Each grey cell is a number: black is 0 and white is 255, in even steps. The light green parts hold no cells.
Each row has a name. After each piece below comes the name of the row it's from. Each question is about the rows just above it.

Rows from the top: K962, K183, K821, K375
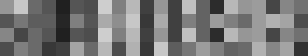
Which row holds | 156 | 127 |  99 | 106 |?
K375
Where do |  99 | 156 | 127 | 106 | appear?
K183
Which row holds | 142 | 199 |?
K183
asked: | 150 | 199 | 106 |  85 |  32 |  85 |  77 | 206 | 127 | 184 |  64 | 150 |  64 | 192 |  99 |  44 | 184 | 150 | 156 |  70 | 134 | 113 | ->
K962

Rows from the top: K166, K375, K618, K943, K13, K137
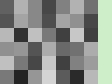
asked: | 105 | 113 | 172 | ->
K943
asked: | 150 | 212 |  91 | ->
K137
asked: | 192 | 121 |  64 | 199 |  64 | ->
K618

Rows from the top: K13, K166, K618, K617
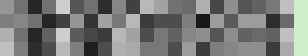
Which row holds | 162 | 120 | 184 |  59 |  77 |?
K166
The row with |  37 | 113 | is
K13
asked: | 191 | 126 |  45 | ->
K617
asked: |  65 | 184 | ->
K13
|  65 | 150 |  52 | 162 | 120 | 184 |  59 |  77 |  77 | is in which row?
K166
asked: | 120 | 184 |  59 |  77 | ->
K166

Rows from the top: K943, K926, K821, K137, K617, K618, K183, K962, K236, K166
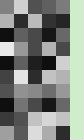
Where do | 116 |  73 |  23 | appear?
K962
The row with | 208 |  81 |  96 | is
K943
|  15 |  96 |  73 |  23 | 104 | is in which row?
K821

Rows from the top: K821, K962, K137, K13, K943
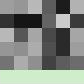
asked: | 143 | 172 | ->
K13
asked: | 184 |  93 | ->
K821
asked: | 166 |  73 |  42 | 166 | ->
K137
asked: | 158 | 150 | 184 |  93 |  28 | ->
K821
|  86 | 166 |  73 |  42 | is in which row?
K137

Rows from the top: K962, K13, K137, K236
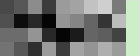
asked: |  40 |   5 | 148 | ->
K13
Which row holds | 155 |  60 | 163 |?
K236

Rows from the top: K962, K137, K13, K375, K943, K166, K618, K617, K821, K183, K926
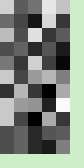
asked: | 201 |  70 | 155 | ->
K166
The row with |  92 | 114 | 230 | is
K962
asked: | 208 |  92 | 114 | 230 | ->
K962
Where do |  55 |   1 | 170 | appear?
K618
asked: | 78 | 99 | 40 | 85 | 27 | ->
K375
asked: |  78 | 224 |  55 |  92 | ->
K13
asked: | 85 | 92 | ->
K183

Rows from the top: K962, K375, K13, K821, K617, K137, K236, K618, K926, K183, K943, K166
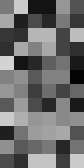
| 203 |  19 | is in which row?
K962
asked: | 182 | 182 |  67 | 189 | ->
K13
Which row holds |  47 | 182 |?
K13
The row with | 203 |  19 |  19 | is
K962
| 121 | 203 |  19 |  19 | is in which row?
K962
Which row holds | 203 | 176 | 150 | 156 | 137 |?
K926
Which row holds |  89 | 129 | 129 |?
K137

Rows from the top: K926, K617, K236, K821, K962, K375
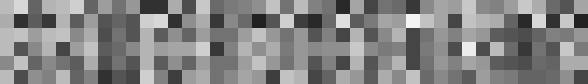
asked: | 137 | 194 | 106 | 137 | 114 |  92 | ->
K375
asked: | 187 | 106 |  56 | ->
K821
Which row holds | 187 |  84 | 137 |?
K821
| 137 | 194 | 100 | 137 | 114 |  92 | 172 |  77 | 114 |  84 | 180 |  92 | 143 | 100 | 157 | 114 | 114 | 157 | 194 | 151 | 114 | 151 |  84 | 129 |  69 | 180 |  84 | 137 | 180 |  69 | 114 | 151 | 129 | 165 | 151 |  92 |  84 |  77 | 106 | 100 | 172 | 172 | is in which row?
K962
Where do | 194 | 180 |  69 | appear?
K375
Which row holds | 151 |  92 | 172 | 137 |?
K375

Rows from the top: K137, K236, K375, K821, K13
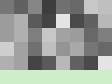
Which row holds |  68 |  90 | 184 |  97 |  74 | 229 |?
K13
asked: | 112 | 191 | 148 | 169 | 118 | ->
K821
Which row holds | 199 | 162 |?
K375
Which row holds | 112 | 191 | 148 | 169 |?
K821
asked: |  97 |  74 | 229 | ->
K13

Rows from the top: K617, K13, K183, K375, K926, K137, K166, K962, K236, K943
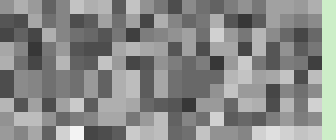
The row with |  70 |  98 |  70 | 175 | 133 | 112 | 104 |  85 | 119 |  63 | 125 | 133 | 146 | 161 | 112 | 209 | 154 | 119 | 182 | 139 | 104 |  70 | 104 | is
K183
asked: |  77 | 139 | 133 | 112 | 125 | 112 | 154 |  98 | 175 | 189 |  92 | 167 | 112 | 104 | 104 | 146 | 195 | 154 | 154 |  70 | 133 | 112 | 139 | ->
K166

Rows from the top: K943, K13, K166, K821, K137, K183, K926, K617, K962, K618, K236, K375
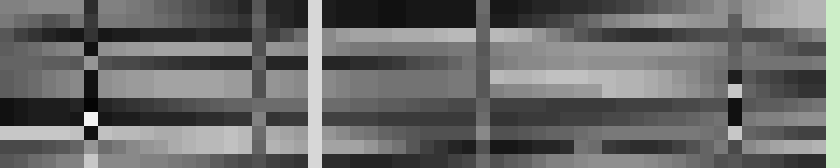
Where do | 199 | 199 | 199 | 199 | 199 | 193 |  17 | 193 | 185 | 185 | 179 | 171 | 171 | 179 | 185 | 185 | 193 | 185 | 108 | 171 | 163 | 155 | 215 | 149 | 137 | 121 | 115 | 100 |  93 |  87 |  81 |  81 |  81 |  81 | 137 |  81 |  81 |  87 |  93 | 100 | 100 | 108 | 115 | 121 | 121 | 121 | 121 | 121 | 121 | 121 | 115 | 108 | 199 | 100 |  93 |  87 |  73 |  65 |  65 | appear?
K618
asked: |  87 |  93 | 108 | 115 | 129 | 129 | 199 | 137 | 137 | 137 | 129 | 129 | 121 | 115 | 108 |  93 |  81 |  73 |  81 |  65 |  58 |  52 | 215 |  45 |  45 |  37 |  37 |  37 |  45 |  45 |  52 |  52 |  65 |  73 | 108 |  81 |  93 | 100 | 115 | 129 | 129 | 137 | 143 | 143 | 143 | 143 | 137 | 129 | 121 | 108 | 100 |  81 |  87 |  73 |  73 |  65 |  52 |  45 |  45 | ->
K375
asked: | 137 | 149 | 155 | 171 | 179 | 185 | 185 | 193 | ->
K236
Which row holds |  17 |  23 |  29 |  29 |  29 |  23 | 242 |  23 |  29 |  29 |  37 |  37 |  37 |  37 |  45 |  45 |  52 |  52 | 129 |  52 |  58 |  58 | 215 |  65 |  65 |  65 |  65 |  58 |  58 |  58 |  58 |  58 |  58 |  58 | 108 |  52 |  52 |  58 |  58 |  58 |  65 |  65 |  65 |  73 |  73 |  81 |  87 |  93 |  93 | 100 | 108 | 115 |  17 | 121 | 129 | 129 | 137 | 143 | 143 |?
K962
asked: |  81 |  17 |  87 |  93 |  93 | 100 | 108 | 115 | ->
K617

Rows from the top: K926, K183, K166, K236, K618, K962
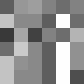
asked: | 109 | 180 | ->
K166
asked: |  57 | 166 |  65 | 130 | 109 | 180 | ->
K166
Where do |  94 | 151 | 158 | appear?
K926
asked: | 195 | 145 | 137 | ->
K618
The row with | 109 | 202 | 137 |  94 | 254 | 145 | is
K236
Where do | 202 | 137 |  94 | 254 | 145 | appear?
K236

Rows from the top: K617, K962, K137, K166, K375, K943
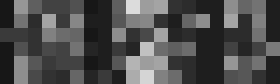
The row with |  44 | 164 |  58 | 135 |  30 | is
K962
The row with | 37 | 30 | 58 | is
K166
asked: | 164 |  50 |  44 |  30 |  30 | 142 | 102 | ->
K617
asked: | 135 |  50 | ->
K962

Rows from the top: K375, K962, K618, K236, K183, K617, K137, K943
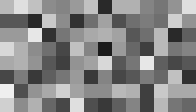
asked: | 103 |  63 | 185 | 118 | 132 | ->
K236
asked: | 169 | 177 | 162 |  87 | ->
K618
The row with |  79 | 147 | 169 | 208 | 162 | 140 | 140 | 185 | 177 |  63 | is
K137
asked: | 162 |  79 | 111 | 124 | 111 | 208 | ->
K962
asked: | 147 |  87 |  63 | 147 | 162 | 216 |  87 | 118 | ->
K183
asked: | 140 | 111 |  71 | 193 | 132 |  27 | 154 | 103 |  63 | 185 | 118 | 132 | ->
K236
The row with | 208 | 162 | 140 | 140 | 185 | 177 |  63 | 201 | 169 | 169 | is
K137

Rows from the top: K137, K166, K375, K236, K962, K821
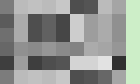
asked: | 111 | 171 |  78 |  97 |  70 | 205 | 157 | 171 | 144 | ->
K375
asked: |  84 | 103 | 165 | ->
K821
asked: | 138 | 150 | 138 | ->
K236

